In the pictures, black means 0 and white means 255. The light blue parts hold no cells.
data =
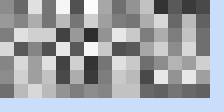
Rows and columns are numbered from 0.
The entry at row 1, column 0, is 153
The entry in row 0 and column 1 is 104
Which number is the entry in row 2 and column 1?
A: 224
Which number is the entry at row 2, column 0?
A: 125
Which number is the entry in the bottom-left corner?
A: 111
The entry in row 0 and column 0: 140
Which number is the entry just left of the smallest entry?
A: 153
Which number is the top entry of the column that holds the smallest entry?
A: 252
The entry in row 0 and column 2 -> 224
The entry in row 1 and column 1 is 133
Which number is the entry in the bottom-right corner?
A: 97
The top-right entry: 73
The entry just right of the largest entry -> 167
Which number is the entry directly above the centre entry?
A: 147
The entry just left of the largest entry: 81
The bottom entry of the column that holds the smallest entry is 140

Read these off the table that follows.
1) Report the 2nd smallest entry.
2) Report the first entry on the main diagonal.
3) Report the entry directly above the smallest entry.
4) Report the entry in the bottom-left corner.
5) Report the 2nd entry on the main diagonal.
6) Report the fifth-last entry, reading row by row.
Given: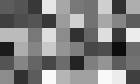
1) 27
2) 92
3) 56
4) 140
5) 77
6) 161

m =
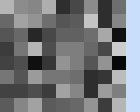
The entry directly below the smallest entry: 188
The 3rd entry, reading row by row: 134
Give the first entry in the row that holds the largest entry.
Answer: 60
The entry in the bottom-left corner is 91
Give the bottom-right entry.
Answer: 181
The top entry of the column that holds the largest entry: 110
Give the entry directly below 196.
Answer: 110
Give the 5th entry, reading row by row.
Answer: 46
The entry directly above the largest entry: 16
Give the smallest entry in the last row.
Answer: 60
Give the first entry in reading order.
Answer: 181
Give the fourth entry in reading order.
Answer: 174
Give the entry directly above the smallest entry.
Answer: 204
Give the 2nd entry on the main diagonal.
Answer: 162
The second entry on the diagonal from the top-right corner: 46
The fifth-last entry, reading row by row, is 97

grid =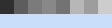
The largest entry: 205
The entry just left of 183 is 115
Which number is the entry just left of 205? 157

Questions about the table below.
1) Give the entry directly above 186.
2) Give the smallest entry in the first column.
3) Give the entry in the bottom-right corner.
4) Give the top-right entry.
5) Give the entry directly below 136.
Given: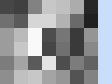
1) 90
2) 70
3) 130
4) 39
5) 98
